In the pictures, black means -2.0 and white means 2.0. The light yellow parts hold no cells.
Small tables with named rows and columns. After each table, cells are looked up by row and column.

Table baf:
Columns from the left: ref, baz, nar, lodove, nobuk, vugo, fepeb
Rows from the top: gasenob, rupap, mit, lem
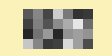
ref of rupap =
-1.0
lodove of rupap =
0.2
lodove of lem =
-1.0
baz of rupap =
0.0
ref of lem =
1.1
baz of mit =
-0.2
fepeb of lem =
-0.8
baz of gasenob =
0.1
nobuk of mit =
0.3

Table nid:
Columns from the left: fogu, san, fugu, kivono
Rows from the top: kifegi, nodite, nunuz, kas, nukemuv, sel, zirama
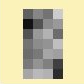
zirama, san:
0.9
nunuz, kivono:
-0.3
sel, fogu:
-0.1
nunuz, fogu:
-0.7
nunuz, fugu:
0.8
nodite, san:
-0.7
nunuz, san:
0.4
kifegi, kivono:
1.2
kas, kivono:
1.0
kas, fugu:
0.3
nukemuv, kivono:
0.5
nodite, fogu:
-1.7
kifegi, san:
0.1
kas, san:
0.2
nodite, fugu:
0.2
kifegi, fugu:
-0.2
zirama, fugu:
0.8
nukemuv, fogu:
-0.3
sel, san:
0.3

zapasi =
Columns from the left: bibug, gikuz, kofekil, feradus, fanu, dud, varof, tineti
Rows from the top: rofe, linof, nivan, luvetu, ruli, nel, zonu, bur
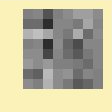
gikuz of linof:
-0.3
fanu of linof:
0.1
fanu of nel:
0.0
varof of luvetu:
0.1
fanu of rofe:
0.2
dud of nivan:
0.7

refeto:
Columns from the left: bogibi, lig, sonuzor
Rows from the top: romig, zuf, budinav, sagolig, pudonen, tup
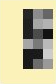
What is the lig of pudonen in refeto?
-1.6
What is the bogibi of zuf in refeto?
-1.5
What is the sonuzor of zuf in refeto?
0.8
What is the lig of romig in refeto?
0.2
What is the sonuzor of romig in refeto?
-0.4
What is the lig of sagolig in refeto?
-0.1
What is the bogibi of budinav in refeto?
-1.5
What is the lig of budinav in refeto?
-0.8
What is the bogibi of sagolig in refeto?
0.6
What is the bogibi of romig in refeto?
-1.4
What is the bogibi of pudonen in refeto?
-1.6
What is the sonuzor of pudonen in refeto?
1.2
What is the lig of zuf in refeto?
0.6
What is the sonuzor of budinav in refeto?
-1.7
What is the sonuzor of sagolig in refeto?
0.9
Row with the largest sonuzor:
pudonen

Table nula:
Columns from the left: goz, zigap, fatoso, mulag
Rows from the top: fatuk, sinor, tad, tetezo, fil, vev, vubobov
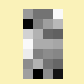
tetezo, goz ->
1.9
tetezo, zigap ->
0.7
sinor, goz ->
-1.9
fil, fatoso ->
0.2
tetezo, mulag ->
0.6
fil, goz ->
1.7
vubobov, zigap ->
-2.0
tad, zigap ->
0.8
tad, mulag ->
-0.5
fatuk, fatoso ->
-0.2
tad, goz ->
1.3
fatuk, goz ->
0.4

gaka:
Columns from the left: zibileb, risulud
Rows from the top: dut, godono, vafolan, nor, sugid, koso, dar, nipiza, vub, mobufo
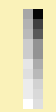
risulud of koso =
0.7
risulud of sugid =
0.3
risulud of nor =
0.3
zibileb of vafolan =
0.9
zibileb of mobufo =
2.0
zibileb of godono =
0.8
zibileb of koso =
1.6
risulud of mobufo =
1.5
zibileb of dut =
0.6
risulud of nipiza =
1.3
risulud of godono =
-1.0
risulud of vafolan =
-0.6
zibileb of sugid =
1.2
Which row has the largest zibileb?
mobufo

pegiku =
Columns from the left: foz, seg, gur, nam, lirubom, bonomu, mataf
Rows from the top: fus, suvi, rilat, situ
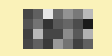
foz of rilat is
-1.0
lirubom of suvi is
-0.4
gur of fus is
1.6
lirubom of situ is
-0.2
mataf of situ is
-0.5
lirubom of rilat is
0.2
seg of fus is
-0.5
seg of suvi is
-0.2
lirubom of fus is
0.3
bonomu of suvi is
-0.8
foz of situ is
-0.9
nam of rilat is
-0.9
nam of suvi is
-0.6
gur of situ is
-1.1
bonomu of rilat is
-0.6
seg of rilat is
0.9
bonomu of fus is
-0.1
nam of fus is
-0.3
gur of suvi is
-1.2

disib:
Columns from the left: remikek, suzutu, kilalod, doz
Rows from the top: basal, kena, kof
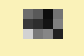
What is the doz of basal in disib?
-0.2
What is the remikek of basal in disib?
-0.3
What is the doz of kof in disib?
-1.5
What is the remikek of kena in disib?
-1.1
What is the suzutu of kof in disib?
-0.1
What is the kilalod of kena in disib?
-1.7
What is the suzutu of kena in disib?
-1.3
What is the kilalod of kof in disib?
0.1
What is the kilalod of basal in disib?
-1.8
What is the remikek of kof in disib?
1.3
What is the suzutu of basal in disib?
-0.6
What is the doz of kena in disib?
0.0

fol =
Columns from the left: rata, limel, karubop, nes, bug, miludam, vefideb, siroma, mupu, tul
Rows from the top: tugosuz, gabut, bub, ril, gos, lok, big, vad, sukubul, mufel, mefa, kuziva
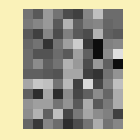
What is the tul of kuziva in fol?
0.1
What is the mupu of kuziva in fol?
-0.2
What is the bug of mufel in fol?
0.3
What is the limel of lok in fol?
0.2
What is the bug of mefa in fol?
-0.9
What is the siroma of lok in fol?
0.4
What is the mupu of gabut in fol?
-0.4
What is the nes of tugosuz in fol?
-0.2
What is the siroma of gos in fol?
-1.8
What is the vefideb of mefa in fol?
0.6
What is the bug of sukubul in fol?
0.2
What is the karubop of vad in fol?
1.0
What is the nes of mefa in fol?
1.0
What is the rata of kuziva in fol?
-0.4
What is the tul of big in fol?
0.3
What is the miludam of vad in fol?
-1.0
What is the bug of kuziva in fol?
-1.3
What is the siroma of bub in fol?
0.8

